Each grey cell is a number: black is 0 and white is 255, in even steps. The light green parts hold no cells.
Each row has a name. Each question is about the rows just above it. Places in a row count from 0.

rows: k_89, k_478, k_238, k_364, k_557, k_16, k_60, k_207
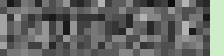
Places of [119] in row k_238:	25 27 28
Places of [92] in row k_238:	3 10 15 23 24
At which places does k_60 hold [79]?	1 12 23 24 29
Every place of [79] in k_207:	0 6 7 9 13 23 26 27
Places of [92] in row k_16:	2 7 11 23
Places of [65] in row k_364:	4 7 11 12 15 29
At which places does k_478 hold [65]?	29

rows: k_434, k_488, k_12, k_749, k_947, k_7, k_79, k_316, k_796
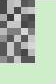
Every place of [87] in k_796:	3 4
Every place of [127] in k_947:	1 2 4
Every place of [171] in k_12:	0
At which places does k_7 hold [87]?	1 3

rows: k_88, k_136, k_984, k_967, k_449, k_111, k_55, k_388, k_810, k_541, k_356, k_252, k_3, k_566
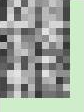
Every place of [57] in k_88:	0
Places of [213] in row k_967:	0 2 3 7 8
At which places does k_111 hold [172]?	1
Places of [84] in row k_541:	1 3

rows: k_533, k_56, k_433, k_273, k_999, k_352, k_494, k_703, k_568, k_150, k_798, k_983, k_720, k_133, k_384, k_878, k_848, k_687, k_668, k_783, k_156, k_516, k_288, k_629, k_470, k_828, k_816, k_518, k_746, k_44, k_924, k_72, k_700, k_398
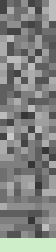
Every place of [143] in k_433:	0 4 6
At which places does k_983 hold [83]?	1 3 5 6
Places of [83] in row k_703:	1 3
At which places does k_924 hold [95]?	0 1 2 3
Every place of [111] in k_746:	0 2 4 5 7
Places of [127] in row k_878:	0 1 3 5 7
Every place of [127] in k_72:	0 1 2 3 5

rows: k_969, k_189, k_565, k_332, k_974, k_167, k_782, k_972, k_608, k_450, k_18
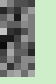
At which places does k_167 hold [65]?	2
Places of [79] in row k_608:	0 2
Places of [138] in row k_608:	1 3 4

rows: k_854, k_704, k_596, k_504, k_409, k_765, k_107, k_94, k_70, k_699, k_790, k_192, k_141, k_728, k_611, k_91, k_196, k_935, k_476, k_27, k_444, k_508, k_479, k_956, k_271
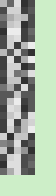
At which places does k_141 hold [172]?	1
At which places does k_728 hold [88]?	0 1 3 4

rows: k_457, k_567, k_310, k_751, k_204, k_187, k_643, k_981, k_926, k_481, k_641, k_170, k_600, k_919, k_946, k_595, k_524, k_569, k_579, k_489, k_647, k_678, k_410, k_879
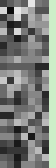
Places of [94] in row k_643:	1 2 6
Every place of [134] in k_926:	1 3 4 5
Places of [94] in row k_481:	1 2 3 4
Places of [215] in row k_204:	2
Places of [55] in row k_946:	6

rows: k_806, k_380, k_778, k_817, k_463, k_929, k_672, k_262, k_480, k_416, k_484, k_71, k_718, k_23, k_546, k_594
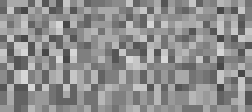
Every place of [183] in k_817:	0 7 10 25 28 33
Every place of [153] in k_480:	6 26 35

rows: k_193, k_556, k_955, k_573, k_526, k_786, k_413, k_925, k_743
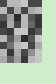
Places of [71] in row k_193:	0 4 5
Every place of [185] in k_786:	0

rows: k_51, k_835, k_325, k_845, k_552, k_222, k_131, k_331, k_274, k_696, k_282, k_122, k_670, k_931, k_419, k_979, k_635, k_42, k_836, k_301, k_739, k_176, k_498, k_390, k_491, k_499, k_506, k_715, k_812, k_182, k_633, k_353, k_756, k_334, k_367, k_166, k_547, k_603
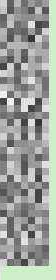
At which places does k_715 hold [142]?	2
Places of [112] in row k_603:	1 5
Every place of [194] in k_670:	0
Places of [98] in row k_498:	0 3 5
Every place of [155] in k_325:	2 5
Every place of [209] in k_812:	6

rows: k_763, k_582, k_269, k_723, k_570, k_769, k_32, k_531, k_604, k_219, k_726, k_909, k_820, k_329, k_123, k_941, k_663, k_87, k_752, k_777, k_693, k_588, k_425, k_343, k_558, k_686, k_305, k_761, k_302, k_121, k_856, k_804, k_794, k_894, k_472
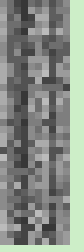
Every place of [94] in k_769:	1 2 3 6
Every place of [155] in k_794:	1 8
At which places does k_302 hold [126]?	7 8
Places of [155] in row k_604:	0 4 5 6 9
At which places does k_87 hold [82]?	1 6 7
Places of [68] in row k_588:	2 3
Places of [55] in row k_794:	6 7

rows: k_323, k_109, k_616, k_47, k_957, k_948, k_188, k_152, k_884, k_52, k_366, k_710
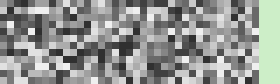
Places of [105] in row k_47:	3 23 36
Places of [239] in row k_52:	5 6 9 36

